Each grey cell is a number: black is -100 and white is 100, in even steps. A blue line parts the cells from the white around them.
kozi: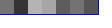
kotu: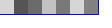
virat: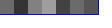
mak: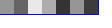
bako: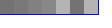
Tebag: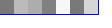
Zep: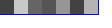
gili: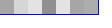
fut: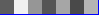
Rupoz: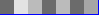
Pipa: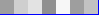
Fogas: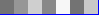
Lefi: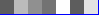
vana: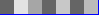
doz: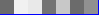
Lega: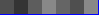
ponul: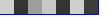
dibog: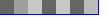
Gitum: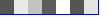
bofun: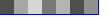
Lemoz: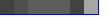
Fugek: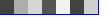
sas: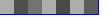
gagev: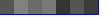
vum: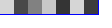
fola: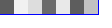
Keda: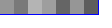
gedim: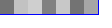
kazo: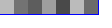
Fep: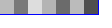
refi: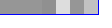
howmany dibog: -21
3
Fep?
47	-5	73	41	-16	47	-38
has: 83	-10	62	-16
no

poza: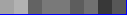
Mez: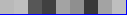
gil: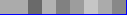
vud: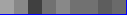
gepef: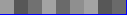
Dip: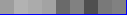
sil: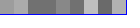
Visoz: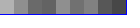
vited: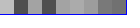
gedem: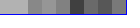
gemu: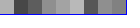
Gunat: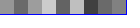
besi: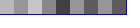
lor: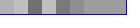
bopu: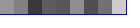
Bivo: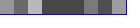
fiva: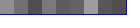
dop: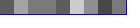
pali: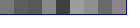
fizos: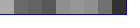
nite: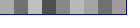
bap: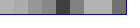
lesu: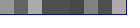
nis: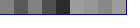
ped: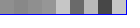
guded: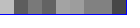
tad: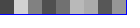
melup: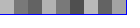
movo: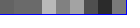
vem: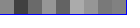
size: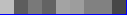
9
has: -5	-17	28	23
no
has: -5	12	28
no

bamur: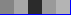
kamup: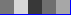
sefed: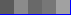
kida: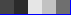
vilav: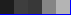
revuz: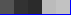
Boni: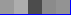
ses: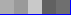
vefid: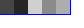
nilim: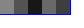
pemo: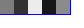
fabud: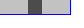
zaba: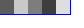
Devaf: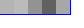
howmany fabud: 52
4
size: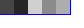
5
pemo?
-2	-61	85	-82	9
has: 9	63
no
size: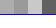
4
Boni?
21	36	-40	9	15

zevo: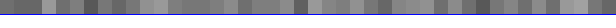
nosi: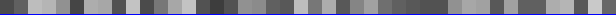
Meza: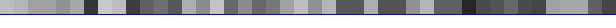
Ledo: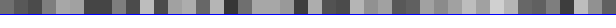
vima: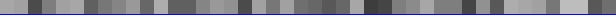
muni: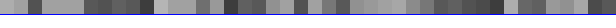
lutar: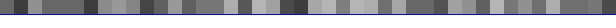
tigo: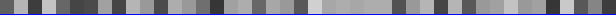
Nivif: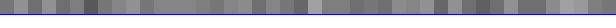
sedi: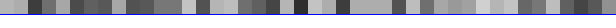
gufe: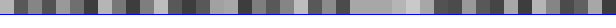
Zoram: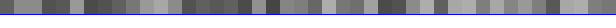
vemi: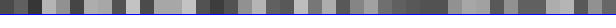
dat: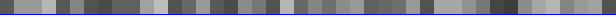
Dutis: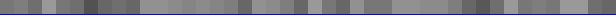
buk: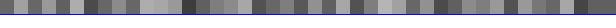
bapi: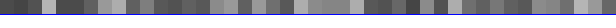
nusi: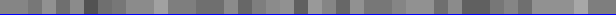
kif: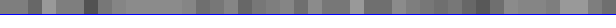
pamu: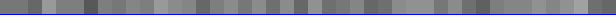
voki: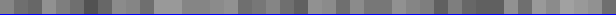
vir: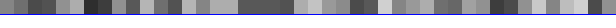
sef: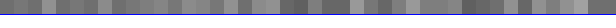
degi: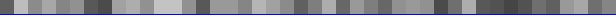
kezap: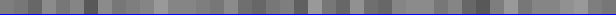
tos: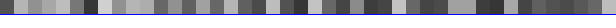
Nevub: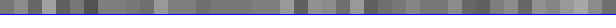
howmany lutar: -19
6
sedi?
42	36	-52	-13	31	-41	-25	-31	31	-36	-31	-7	-7	53	-36	42	48	-13	-25	-46	42	-64	53	36	-52	36	36	36	-36	48	-13	31	20	26	63	42	53	-19	-7	48	-25	-46	-31	14
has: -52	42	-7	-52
yes
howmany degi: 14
5
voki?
4	-13	-19	14	-1	-13	-36	-19	9	4	-13	20	20	4	4	9	14	-13	-7	4	-13	-25	14	9	-13	9	-7	-7	14	4	-1	-25	-1	-19	-25	-25	14	-13	20	9	26	20	14	-13
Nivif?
-7	14	-13	14	-13	-1	-31	-7	4	14	-7	4	4	4	-1	-7	4	9	-13	4	-7	-19	26	-1	-1	-13	-7	-13	9	4	14	-19	14	-13	-25	-13	14	-13	-13	9	26	20	-1	-7

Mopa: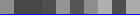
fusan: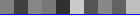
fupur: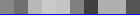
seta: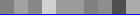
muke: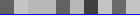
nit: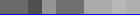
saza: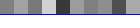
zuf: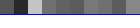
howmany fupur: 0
1
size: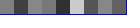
9
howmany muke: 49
0
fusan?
0	-50	6	-6	-62	59	-33	6	-23	49
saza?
0	27	-6	64	-56	22	0	11	-38	33
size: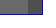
3

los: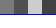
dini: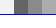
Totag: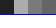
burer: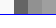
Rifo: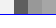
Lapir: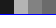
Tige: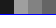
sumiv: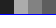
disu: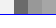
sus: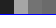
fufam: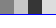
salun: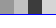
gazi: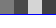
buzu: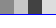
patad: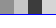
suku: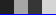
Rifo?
90	-26	19	30
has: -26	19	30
yes

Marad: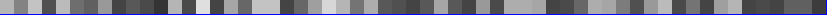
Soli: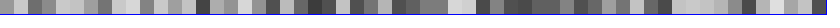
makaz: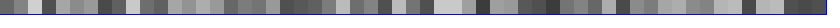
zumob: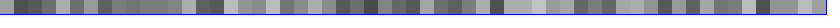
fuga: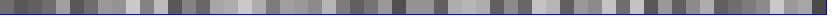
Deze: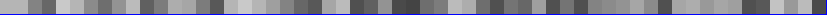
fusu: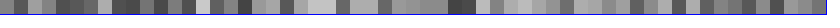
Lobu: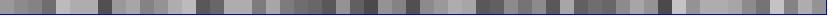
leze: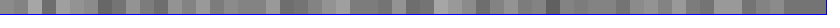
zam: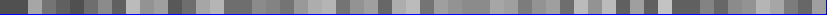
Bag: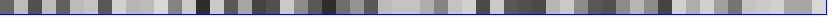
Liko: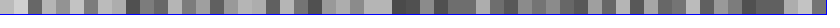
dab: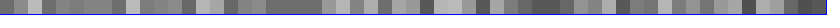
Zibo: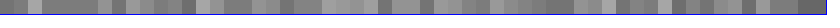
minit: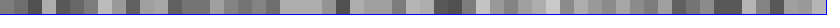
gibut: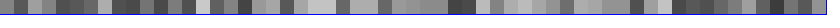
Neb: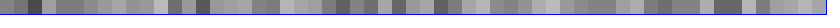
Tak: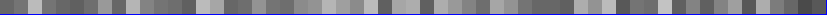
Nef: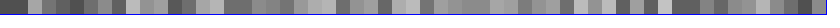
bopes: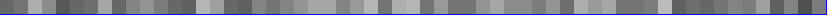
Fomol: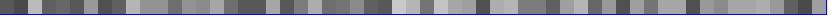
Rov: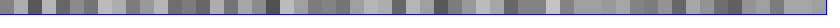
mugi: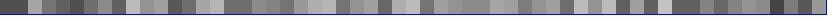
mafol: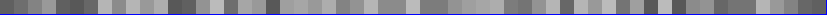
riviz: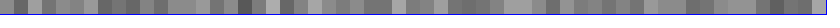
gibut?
3	-31	25	3	-37	-31	-19	36	-37	-42	-9	-42	-3	-37	58	-25	3	-47	20	30	-31	30	53	53	-19	36	36	-19	20	15	9	9	-47	-42	47	3	36	47	30	15	-14	36	30	15	15	-37	25	53	-42	-31	-37	-19	-3	25	-25	-53	-9	-31	15
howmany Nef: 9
7
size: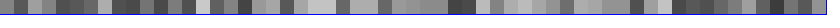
59

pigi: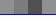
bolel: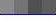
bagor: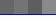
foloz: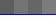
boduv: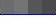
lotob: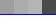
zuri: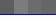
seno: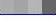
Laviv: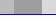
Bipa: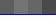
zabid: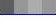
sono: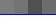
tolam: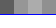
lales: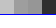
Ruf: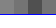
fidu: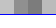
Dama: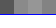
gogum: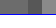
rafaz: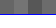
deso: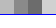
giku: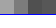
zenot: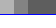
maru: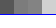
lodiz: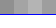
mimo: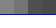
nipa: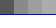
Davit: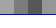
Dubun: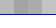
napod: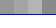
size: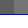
2
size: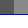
2

